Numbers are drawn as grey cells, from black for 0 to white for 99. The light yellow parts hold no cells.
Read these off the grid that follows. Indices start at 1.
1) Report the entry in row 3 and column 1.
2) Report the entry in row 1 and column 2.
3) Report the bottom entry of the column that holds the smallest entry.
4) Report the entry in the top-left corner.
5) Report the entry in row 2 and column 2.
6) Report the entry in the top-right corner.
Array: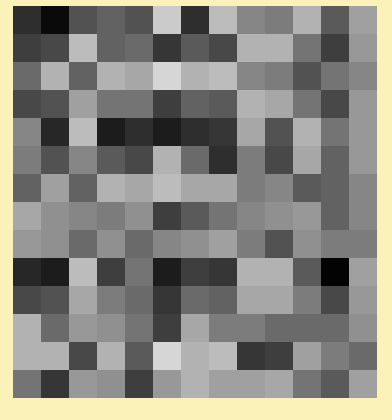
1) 41
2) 4
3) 35
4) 18
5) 28
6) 62

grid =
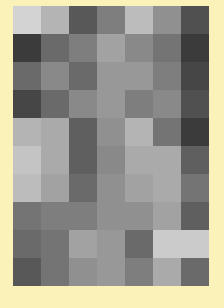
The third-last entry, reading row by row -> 49
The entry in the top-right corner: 31
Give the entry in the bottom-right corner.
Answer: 41
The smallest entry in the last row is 34
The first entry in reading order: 82
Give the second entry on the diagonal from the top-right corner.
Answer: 45
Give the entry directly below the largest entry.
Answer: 23
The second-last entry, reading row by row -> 66
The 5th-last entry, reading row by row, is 56
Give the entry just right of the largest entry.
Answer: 70
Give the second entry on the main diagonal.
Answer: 41

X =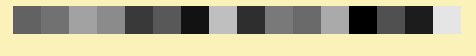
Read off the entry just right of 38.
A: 44
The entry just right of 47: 41
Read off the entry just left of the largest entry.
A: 11

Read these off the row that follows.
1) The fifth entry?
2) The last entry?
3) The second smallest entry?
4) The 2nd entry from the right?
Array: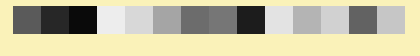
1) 84
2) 77
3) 11
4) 38

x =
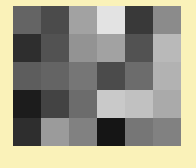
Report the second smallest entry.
11
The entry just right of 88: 22
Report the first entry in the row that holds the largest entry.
39
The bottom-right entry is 50
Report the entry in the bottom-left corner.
18
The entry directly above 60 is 26
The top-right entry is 54
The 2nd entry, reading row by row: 29

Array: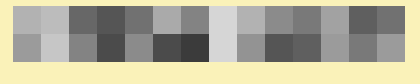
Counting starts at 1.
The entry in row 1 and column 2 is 73
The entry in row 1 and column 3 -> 40
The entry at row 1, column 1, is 69
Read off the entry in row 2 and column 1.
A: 60
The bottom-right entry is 60
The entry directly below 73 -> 77

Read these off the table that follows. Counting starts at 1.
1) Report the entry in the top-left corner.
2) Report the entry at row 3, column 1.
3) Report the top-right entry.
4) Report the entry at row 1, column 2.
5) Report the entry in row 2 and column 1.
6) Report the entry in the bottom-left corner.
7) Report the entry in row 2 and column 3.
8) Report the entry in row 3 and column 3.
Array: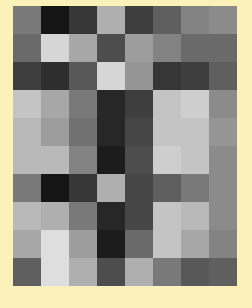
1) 47
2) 24
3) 54
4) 8
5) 41
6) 37
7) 65
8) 34

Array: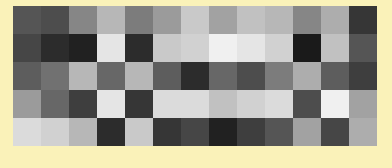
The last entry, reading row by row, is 67
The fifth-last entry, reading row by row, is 24
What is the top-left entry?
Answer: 33
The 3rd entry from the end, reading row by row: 63
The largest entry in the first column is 85
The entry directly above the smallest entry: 52
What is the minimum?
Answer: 10
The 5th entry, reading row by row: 48
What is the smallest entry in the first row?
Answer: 21
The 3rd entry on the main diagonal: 71
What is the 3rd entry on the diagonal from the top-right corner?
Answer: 67
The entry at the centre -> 17
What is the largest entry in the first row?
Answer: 78
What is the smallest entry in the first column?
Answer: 27
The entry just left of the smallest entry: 81
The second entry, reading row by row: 30
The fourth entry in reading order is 71

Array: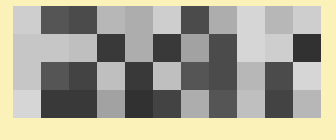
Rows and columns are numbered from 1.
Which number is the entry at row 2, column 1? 77
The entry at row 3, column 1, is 77
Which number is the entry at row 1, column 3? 29
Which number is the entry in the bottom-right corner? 71
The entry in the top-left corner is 80
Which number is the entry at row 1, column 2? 33
